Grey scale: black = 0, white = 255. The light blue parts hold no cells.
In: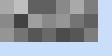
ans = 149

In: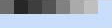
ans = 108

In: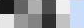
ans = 230

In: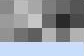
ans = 146

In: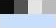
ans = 13

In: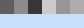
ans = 95

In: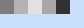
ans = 124

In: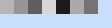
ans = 182

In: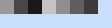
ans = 153
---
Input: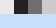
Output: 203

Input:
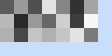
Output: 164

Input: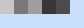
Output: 76

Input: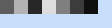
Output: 15

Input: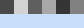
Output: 129

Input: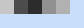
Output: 177
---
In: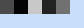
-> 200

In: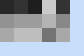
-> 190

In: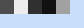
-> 48

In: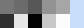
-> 3

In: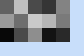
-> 142

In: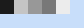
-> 152

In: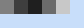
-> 31
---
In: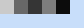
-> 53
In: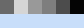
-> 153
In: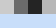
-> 36
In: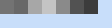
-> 167
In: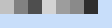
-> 78
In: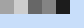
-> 103
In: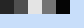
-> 228
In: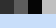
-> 5
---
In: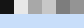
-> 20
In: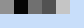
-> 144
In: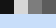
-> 19
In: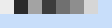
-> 236
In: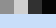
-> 143
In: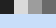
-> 33
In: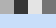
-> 177
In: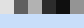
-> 225
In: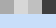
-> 170
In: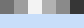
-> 114
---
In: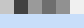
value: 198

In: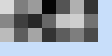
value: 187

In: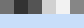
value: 113

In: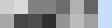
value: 168

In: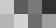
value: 181

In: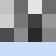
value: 76

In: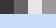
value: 54

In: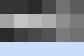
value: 42

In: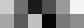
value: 166

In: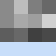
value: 93
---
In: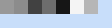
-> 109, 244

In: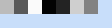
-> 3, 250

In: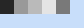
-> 186, 228

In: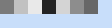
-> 35, 233

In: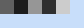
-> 150, 204

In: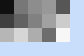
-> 129, 247

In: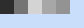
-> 212, 212

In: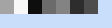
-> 107, 248

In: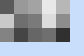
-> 122, 232
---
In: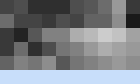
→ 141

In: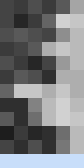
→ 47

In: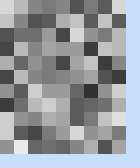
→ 174

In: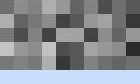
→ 111

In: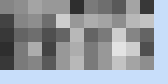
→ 195

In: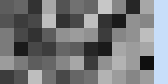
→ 156
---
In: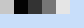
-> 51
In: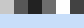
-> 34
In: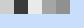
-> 234
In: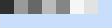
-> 103
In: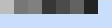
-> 128
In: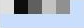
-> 95
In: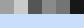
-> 85
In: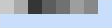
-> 53
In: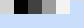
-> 65
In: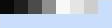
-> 75
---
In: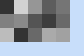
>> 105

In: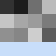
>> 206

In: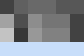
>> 152

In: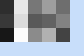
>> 139

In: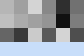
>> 203

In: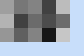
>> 131

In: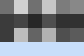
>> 100

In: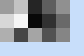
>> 165

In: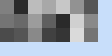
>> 137

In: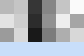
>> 25
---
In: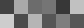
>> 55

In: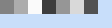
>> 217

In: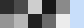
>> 24

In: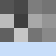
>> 125

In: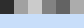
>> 99

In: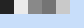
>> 116

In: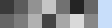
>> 36

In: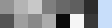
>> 95
